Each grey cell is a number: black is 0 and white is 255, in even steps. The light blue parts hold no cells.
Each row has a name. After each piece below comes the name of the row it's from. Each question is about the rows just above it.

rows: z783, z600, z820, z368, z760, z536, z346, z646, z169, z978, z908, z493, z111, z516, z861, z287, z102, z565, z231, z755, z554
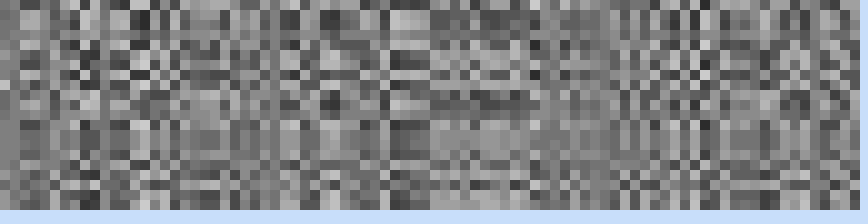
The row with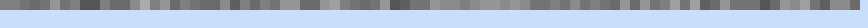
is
z861
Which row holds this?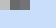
z978
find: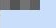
z368
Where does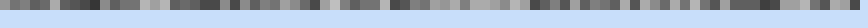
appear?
z755
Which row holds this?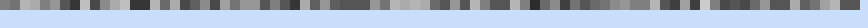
z760

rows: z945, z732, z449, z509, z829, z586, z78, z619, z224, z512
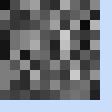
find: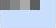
z829
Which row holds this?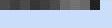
z512
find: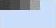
z449
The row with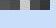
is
z509
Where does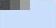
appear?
z449
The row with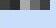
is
z945

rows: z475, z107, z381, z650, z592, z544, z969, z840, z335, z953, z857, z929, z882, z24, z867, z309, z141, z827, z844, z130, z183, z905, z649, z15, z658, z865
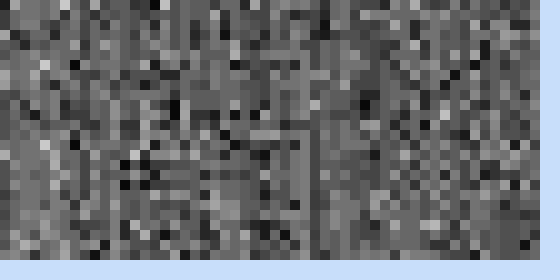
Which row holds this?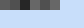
z857
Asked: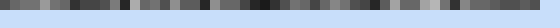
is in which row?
z649
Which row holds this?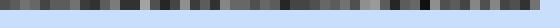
z882
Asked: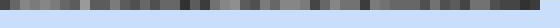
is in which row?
z905
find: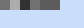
z592

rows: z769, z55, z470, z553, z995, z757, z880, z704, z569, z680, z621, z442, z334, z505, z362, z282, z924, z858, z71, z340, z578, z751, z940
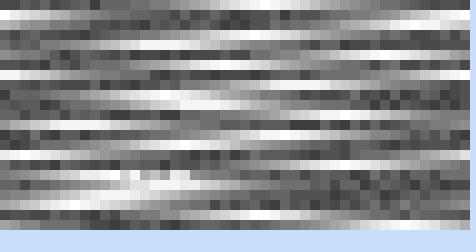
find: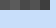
z924
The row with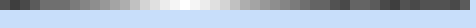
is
z362
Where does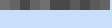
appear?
z880

